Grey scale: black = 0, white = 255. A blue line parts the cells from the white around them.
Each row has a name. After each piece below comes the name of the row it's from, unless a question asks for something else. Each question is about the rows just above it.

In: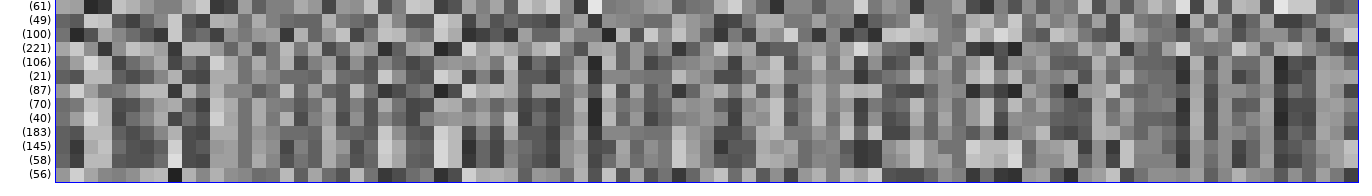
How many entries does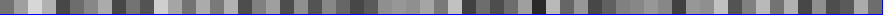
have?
63
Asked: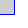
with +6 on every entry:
[213]
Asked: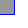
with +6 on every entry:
[157]
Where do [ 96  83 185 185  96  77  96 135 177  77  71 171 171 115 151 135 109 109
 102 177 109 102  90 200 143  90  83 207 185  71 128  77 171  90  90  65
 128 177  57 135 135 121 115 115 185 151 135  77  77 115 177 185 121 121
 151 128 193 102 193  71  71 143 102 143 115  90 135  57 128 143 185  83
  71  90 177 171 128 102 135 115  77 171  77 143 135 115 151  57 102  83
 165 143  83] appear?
(183)
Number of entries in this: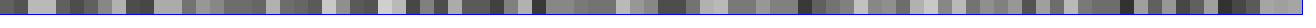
93

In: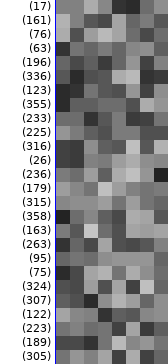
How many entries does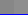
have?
2
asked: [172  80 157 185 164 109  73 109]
(76)
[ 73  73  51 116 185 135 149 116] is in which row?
(189)
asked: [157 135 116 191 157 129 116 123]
(179)

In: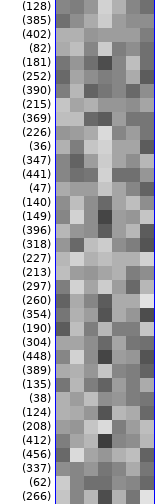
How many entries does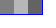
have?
3
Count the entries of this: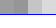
4
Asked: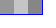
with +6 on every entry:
[156 203 140]
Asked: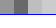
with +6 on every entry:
[156 111 196 210]
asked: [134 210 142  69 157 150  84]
(448)
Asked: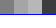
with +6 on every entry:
[132 171 189  67]

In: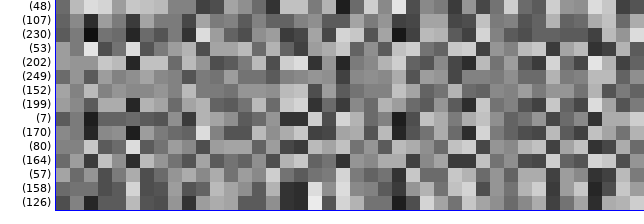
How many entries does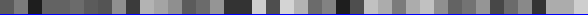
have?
42
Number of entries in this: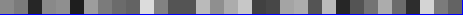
33
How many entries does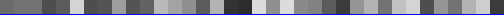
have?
36
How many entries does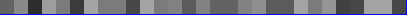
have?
29
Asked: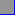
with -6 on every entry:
[143]
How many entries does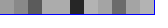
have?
11
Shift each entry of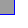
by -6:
[151]

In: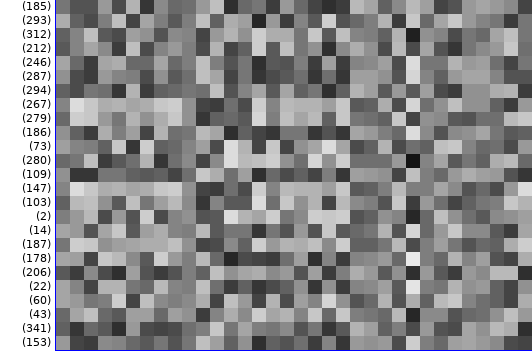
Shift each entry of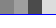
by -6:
[126 153  69 214]
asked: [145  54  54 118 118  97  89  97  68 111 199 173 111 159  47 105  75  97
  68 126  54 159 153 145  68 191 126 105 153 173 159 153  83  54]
(109)
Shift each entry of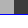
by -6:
[173  54]
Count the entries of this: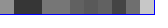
11
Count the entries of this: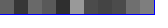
11
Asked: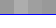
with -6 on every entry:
[147 167 153 147]

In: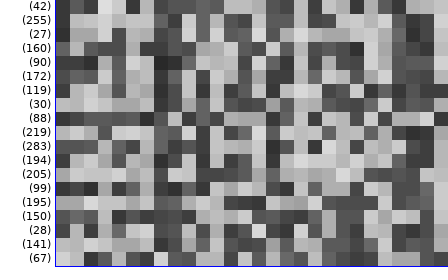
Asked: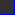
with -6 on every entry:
[43]
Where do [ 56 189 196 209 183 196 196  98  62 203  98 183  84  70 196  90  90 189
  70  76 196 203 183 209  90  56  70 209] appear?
(255)
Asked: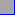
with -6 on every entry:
[161]

